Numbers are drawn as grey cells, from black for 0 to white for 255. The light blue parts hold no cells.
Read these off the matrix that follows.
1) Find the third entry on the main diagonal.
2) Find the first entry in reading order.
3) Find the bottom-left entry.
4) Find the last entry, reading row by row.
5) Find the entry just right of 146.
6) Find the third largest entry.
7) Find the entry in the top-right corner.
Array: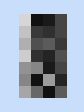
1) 91
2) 214
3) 166
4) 91
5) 134
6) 194
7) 69
